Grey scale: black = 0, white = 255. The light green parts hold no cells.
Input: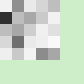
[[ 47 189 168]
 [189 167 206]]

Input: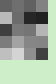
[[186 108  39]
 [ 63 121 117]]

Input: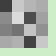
[[139 219  77]
 [128 114 195]]

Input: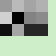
[[208   2 131]
 [ 15 165  38]]

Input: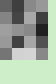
[[132  69 168]
 [159 146 137]]

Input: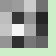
[[190  55 145]
 [197 245 172]]

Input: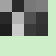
[[ 42 179  81]
 [ 30 202  58]]

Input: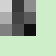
[[173  67  91]
 [128  79  14]]

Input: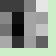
[[135  18 163]
 [113   5 164]]
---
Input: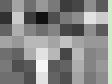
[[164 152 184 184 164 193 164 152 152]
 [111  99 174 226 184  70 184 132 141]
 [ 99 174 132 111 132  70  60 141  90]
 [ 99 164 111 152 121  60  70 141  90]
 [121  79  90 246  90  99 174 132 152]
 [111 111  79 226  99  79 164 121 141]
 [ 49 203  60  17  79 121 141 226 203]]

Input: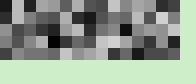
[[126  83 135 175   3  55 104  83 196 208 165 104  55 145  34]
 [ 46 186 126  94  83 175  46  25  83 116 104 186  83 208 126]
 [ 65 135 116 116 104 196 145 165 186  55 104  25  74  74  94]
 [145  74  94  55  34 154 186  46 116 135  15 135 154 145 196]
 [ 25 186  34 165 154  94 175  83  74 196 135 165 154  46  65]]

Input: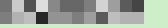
[[126 178 190  39 147 147 126 158  91 190 178 178]
 [114 202  81 221 136 103 103 126 211 158  91  69]]

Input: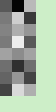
[[ 89   4 185]
 [ 67 217 174]
 [162 140 162]
 [131 174 150]
 [111  48 111]
 [122 237  89]
 [100 150  67]
 [122 206  57]]

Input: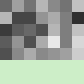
[[ 80 137 171 137 148 160 205]
 [104 160 115 182 137 115 193]
 [ 59  92 104  80 182 126 193]
 [ 92 148  80 171 233 126 215]
 [182  70  70 148 171 126  47]]

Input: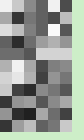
[[ 53 157 189  97 118 201]
 [211 230 177  65 148 118]
 [177 241 168  76 127 138]
 [ 53 148 157  86 138 168]
 [241 201 138  97 241  76]
 [221 189 127  97 250  86]
 [168  53 118  97  76 189]
 [ 97  44 109 157 177 148]
 [109 109  86 211 211 211]
 [201  65  44 138 118  86]
 [148  44  32 168 109  65]]

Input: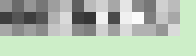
[[167 138 158 138 197 208 138 127 208 158 218 177 177 149 218]
 [149 106 149 118 158 187  95 187 208 167 229 138 118 208 187]
 [ 62  85  62  85 177 218  62  53 240  73 240 251 127 197 167]]

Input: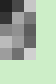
[[157 112 208]
 [ 33  72 198]
 [ 53 166 121]
 [187 157 102]
 [133 145  93]]

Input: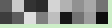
[[ 61  93 221 126 190  23 115 156  13]
 [ 93 202  51  42 212 178 145 168 115]]
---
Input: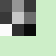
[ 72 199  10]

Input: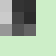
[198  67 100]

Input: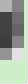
[179 110]

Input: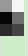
[152 110]

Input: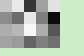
[199 108 247 127]

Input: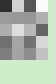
[ 48 152 184 216]

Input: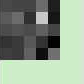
[ 72 107  75  50 111]

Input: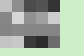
[193 213 134  44]
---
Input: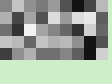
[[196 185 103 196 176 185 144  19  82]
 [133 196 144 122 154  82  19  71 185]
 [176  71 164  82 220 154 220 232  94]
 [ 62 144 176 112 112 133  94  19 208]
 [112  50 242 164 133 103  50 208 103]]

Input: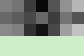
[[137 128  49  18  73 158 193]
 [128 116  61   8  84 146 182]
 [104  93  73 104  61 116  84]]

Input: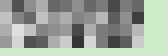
[[153 213  81  93 173 204  53 213 122  62  93 204]
 [193 131 103 193 153 173 131 142 184  93 142  62]
 [162  81 142 173 103 113 142 103 122  72 122 103]
 [173 223 193 131 142 153  72 173 122 113 131 184]]

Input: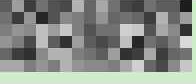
[[102  61  49 137 179 179 125 113  92 157  49  61 167  61 102 113]
 [ 92 157  61 113  83  73 179 102 167 113  73  61 113  92  92  29]
 [148 125  73 190  92  49 157  92  73  92 190  39 113  92 125 217]
 [167 167 125 148 125 179 148 137 137 125 167 208 102  73 137 199]
 [125 148 137 190 157 199 125  83 113 113 208 199  83 167 137  49]
 [113  61 148  39  83 137 125 102 148 102 113 102  61 179 102 157]]

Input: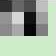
[[137 169   8 126]
 [147 213  19 159]
 [ 49 102  78 190]]

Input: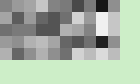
[[112 122 122  84  84 177 165 131 240 198]
 [177 102 143 177 143 112 210 188 219 188]
 [165  93 154 102  84 112 210 154 240 198]
 [131 154 165 198 131 122  73 122  22 143]
 [154 143 177 188 165 102  84 112  33 143]]
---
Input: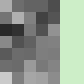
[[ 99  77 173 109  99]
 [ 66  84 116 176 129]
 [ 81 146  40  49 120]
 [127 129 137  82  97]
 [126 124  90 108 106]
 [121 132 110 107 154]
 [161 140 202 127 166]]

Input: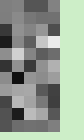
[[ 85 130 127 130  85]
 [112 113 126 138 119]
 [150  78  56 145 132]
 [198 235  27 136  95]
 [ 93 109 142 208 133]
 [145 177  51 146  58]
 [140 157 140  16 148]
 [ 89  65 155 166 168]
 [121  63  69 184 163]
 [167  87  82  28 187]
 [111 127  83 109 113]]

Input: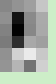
[[159 198 135 147]
 [138 170 144  19]
 [135 169 130   3]
 [168 159 123  46]
 [234 200 145 210]
 [115 208 148 181]]

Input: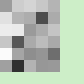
[[199 180 156 205 212]
 [ 77 171 225 180 173]
 [172 196 236 234 154]
 [188 169 198  87 170]
 [149 110 251 165 142]
 [151 153 160  48 179]]

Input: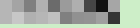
[[ 18 166 182 164 127 177 107 155 175  70]
 [159  52 182 199 176 182 192 128 145 147]]

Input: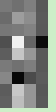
[[127  88 121 112]
 [141  90 107 157]
 [130  89 119 122]
 [101  11  79 240]
 [151  88  93 197]
 [126  88 122 113]
 [ 75  91 135   7]
 [150  87  92 199]
 [150  89  96 189]]

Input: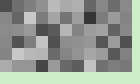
[[109 137  78 111 127 144 186 170 175 103 135]
 [154 132 136 102 200 125 164 116 158  54 124]
 [ 99 136 139 142 153  77  90 181 131 156 162]
 [156  80 136  83 126 195  81 141 144 150  86]
 [ 88 129 132 200 184 181 106 133 147 166 155]
 [126 120 171 149 149  71 154 105  93 193 113]]
